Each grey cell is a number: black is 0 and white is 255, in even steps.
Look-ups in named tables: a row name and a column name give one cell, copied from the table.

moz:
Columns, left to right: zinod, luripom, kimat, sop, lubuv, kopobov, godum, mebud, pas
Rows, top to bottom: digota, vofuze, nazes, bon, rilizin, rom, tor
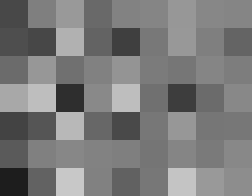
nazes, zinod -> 107
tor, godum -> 196
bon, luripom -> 190
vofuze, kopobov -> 120
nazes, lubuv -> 148
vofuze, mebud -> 127

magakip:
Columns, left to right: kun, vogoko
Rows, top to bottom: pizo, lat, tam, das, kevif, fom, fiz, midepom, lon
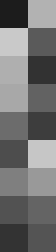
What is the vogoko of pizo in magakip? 178
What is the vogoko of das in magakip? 98
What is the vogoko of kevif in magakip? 61
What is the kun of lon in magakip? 51
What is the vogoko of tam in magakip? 50
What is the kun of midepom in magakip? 82
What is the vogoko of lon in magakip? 84
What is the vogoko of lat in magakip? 90
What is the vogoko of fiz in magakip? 153
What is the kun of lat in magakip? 201
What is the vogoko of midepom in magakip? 100
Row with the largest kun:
lat

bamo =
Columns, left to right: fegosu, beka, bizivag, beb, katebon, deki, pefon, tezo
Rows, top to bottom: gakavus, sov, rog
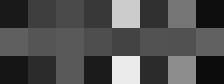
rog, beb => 27
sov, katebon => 67
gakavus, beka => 62
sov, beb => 78
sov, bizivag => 89
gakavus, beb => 56
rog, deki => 43
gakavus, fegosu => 25
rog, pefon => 141
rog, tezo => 12

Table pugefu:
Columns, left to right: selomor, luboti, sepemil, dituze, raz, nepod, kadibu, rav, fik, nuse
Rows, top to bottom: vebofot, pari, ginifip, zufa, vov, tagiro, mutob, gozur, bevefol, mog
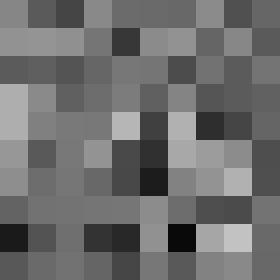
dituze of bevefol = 51
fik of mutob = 177
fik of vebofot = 80
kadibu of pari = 146
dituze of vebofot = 137
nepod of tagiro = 48
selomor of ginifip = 91
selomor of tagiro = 151
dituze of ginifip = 102

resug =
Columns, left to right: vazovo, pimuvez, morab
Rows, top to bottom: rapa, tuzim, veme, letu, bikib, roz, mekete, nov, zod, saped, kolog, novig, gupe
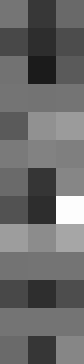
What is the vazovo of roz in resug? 122
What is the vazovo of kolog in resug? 72
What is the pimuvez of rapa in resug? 55
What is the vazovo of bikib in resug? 90
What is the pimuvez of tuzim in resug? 45
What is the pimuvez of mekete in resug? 53
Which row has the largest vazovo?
zod

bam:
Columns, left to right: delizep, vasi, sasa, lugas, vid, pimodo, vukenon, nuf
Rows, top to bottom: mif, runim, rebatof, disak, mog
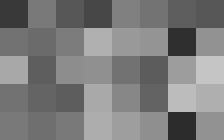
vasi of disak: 100
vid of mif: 128
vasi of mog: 111
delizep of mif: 57
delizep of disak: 114
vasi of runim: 107

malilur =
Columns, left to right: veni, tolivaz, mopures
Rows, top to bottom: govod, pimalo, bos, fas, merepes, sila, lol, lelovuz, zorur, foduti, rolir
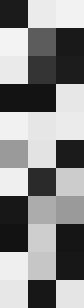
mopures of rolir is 229
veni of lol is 239
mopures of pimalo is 25
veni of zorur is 18
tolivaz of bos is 52
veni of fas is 19
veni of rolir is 231
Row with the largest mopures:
govod

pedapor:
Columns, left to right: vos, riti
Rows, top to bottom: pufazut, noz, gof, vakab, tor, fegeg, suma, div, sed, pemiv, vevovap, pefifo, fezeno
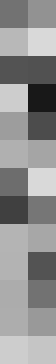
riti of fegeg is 165
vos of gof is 83
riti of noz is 217
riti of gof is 81
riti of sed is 167
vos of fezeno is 205
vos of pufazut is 114
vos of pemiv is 179
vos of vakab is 205
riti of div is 118
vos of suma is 109
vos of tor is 157
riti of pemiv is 83
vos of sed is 180
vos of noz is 184
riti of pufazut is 146
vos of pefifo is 173
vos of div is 64
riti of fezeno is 197

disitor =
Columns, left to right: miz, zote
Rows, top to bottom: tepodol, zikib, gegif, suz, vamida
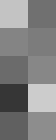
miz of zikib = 132
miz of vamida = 96
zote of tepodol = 112
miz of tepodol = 195
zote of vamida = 141
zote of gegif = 135
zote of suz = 204
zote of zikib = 124
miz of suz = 54
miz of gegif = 107
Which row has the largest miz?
tepodol

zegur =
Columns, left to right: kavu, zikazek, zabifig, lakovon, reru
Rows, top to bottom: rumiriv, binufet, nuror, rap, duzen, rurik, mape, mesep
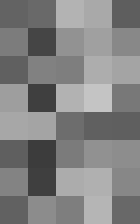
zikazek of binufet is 69
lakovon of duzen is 96
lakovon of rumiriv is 169
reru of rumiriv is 94
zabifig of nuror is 126
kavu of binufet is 124
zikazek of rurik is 60
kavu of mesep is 97
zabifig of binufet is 146
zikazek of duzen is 164
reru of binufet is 136

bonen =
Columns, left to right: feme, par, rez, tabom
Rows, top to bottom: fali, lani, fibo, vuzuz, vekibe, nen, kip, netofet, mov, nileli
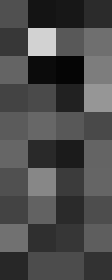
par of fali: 20
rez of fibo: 5
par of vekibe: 103
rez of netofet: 42
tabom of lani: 111
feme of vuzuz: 67
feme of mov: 113
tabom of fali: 43
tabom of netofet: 77
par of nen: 41
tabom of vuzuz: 150
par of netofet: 98
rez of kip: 59
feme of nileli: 39
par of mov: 47
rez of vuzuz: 33
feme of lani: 55
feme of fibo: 100
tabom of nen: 100

